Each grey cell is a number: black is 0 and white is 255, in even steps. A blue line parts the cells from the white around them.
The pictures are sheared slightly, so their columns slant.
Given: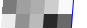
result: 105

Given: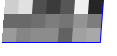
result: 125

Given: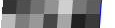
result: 58

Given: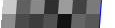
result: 88

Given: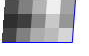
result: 150

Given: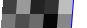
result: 135

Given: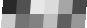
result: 152

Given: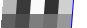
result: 152

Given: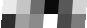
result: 125
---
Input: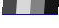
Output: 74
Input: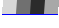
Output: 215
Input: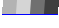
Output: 179
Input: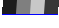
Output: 29
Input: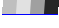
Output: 191
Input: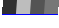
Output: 48
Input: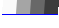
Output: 250
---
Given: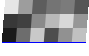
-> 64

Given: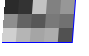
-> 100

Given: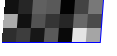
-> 17

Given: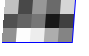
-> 100

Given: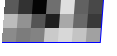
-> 146

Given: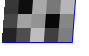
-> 162

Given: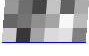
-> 116
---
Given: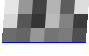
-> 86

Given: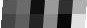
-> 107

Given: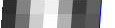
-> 129

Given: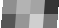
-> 179

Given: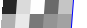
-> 218

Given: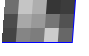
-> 168

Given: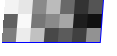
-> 249

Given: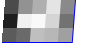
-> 241

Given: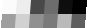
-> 237
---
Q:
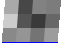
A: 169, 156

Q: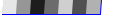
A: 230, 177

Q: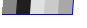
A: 134, 168

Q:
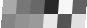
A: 169, 224

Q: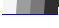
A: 245, 47

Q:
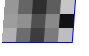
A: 151, 190

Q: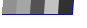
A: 145, 49

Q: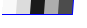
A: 249, 76
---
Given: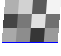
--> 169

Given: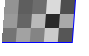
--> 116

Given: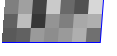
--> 89

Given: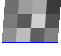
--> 144

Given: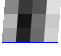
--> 160

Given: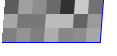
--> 127

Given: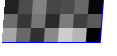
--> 167

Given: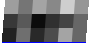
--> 34
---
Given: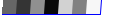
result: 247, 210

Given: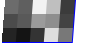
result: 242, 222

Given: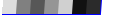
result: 221, 208

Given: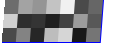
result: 241, 214

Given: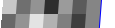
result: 227, 199

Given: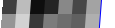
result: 210, 188
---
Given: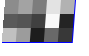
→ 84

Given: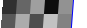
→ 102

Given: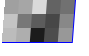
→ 120

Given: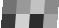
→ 153

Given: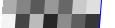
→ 132

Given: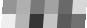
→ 175
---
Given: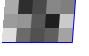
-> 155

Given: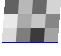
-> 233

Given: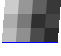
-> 173

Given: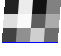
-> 222

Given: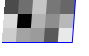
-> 219

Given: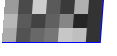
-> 183

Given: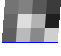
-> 102
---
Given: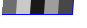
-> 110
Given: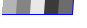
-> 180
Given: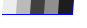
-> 237
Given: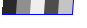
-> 41
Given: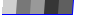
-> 207
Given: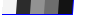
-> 244
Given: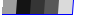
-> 158
